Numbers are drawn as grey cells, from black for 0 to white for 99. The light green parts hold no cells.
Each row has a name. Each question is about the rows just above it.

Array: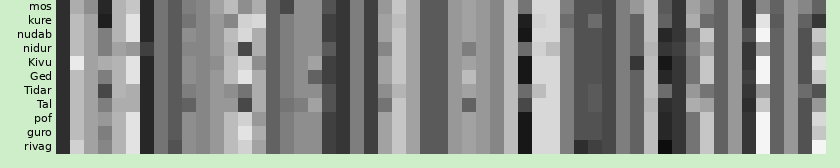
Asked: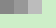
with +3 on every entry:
[55 62 76]
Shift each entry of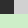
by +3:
[21 84]
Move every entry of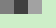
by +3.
[52 28 66]
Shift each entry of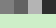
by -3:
[46 35 67 15]

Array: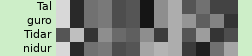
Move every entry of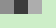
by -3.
[52 20 64]
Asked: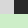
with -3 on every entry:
[81 13]
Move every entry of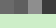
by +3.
[44 40 58 26]
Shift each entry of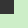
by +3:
[23]
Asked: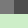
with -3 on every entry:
[44 27]

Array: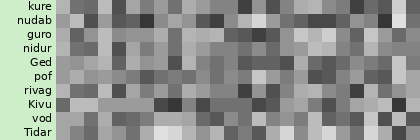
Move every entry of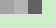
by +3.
[67 73 41]
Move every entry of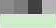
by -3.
[51 45 22 67]
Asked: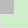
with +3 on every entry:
[76]
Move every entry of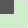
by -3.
[31]
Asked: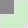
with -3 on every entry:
[51]
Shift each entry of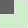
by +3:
[41]
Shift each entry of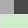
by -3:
[64 25]

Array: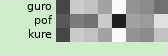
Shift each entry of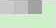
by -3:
[76 72 60]
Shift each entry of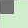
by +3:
[47]
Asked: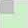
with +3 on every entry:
[78]
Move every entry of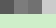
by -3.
[31 45 41 76]

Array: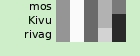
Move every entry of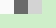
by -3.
[94 38 79]
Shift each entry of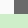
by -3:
[94 38]
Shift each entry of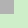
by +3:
[72]
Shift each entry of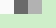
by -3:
[94 38 66]
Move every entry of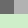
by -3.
[38 66]
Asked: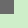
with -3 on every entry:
[38]
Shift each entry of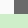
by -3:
[94 38]

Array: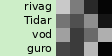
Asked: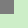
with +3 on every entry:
[51]
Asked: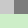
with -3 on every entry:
[75 45]

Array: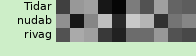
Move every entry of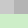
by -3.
[75 67]
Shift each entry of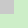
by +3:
[81]
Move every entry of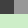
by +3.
[28 62]
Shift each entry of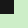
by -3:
[6]
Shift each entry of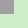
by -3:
[59]

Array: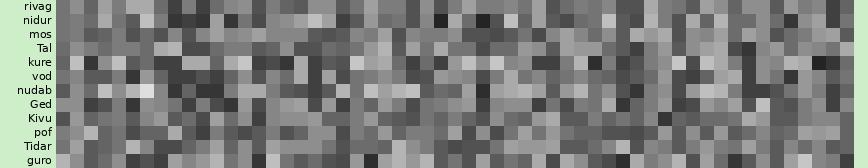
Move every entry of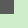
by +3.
[38]
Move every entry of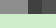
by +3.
[58 58 28 35]
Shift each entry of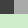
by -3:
[22 63]
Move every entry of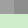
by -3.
[59 52]
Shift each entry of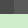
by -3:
[26 32]
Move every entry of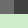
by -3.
[39 22]
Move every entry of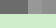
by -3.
[39 39 56 52]

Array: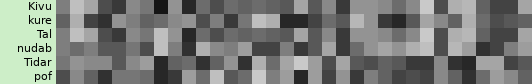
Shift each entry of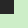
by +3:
[18]
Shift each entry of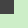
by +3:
[29]
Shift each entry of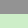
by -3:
[54 54]
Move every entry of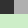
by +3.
[22 71]
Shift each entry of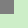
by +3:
[52]

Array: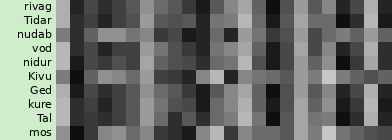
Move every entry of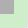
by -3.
[65]
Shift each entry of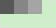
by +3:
[37 55 67]
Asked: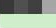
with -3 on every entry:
[19 28 22 61]
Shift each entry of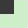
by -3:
[19]
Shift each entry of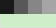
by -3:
[ 7 31 49 61]
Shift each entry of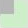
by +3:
[74]

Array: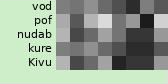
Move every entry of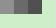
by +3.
[59 44 34]
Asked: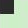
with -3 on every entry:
[14]
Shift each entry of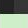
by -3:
[11 18]

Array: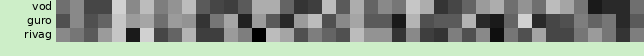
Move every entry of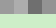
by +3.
[63 70 46 60]
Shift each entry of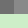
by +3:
[46 56]

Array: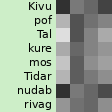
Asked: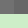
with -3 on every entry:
[41 37]
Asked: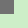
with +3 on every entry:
[47]
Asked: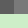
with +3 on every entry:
[39 50]
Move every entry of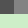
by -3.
[29 48]
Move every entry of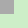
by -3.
[63]

